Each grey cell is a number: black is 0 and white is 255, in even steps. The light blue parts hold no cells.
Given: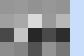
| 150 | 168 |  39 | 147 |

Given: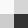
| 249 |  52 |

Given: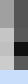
| 160 |  85 |

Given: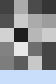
|  66 | 203 | 183 |  69 |

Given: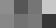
| 142 | 115 |

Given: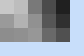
| 200 | 178 | 151 |
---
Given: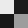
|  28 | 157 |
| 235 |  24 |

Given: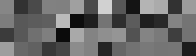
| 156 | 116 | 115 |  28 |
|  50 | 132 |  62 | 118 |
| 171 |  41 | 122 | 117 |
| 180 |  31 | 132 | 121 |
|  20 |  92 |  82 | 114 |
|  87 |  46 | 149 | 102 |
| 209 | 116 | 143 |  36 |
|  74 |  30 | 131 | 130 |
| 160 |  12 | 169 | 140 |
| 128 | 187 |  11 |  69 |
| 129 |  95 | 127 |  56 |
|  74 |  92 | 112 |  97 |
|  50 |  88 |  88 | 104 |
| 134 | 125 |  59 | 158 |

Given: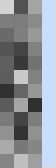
| 165 | 138 | 153 | 129 | 114 | 129 | 150 |  48 | 125 | 145 | 134 | 159 |
|  82 | 124 | 127 |  69 |  57 | 200 | 101 | 166 |  68 |  51 | 120 | 191 |
| 211 | 125 | 106 |  85 |  95 |  93 |  49 |  91 | 122 | 145 | 170 | 133 |

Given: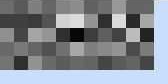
| 101 | 167 |  35 | 123 |  69 |
| 100 |  42 | 188 |  76 | 100 |
| 152 | 218 |  66 | 148 |  90 |
| 109 |  47 |  95 | 137 |  69 |
|  97 | 148 |  61 | 127 | 100 |
| 141 | 219 |   7 | 167 | 104 |
| 131 | 210 |  48 | 113 |  91 |
| 102 |  84 | 149 |  81 | 106 |
| 127 |  59 | 165 | 101 | 146 |
|  90 |  63 |  69 | 121 |  47 |
| 108 |  63 | 143 | 104 | 116 |

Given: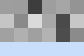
| 148 | 199 | 139 |
| 166 |  74 |  77 |
| 158 | 168 | 179 |
|  61 | 218 | 160 |
| 157 | 138 | 176 |
| 158 | 197 | 161 |

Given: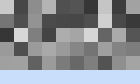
| 162 |  57 |  85 | 125 | 164 |
|  61 |  73 | 170 | 131 | 143 |
| 197 | 208 | 101 | 159 |  83 |
|  54 |  79 | 214 | 116 | 127 |
|  84 |  71 | 165 | 134 | 104 |
|  80 |  72 | 173 | 154 | 123 |
| 180 |  75 |  68 | 169 | 155 |
| 141 | 147 | 127 | 155 |  97 |
|  71 |  79 | 215 |  79 | 161 |
| 201 | 117 |  54 | 154 | 160 |

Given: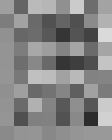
| 163 | 178 | 218 | 165 | 196 | 132 | 123 | 203 | 209 | 153 |
| 109 | 139 |  66 | 107 |  78 | 130 | 161 |  86 |  44 | 152 |
| 203 |  80 |  84 | 165 |  62 | 185 |  95 | 143 | 137 | 149 |
| 144 | 100 |  53 | 131 |  53 | 162 | 133 |  88 |  82 | 143 |
| 182 |  81 |  88 | 158 | 105 | 188 | 115 | 132 | 129 | 136 |
| 186 | 106 | 108 | 168 | 136 | 192 | 105 | 177 | 128 | 149 |
| 100 | 162 | 103 | 125 | 110 | 120 | 159 | 106 |  80 | 148 |
| 159 | 125 | 145 | 148 | 148 | 149 | 144 | 147 | 149 | 138 |
